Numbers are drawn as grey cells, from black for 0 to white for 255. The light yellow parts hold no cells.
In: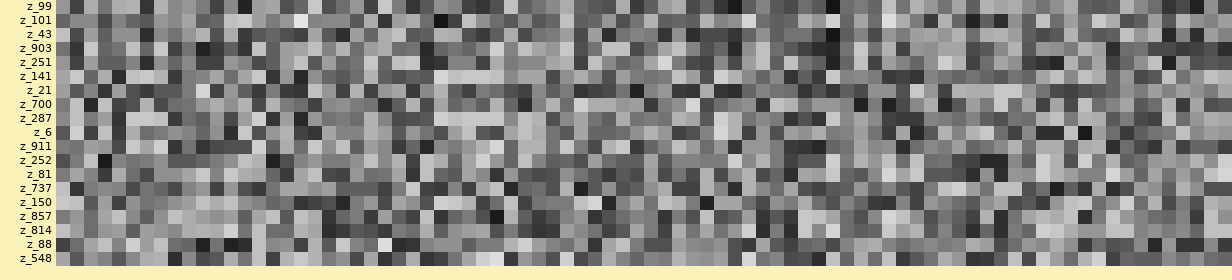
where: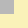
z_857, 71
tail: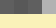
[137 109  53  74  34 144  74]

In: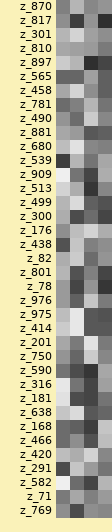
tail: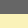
[160  96]
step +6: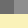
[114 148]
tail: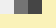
[173]

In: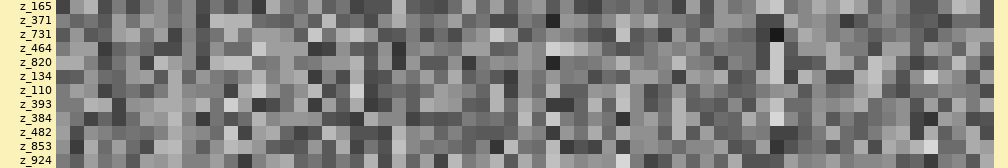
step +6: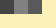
[ 74 135  95]
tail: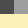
[158 101 158 144 101 171 108]
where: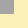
z_134, 51
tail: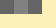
[116  68 158  83 150 116 129 179 199 116 136 171 150 185 158 101 144 123
  83  83 129 185 171  83]

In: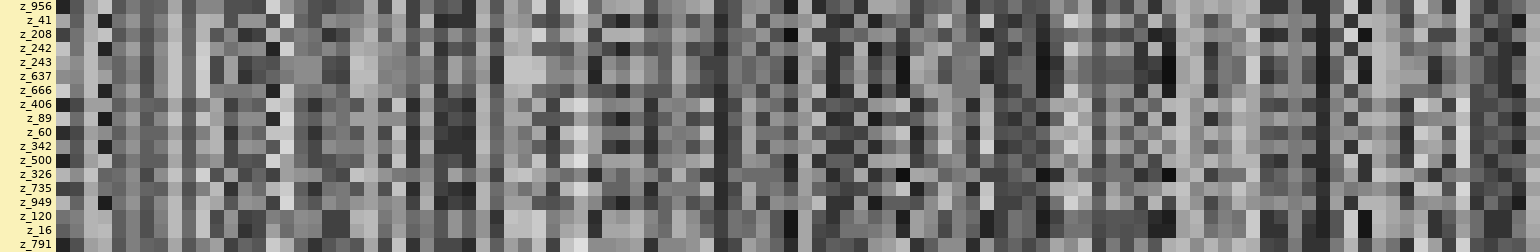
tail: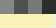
[ 86 159  72 140 127 147 174  51  44 147  36 100 114  65 134 186 121  80
 202  65  51  86  51 121 208 180 100 174 147  80 180  94 186 147  80 121
 180 147 127 147 127 134  44 159  51 180 174 159  65 147 159 134 202  65
 108  72  29 174]
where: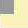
z_949, 58
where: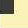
z_242, 93

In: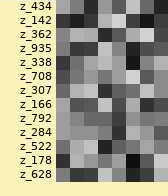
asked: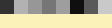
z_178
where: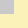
z_178, 8
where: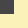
z_362, 8
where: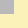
z_338, 4
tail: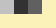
[112 193 139]
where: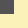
z_166, 2

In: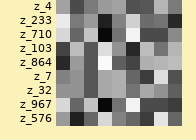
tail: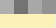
[95]
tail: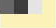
[102]
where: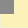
z_710, 9
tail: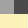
[122 154 162  81  87 181 122]

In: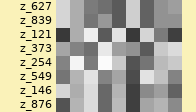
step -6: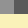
[140  84]
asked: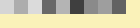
z_146
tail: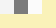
[201  83 117 186 201]
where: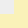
z_121, 3
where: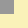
z_839, 4
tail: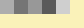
[ 98 146 146]
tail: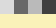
[165 180 138]

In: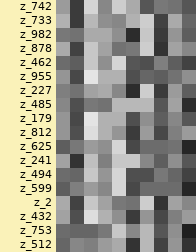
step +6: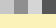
[205 149 219  92]
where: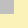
z_241, 3

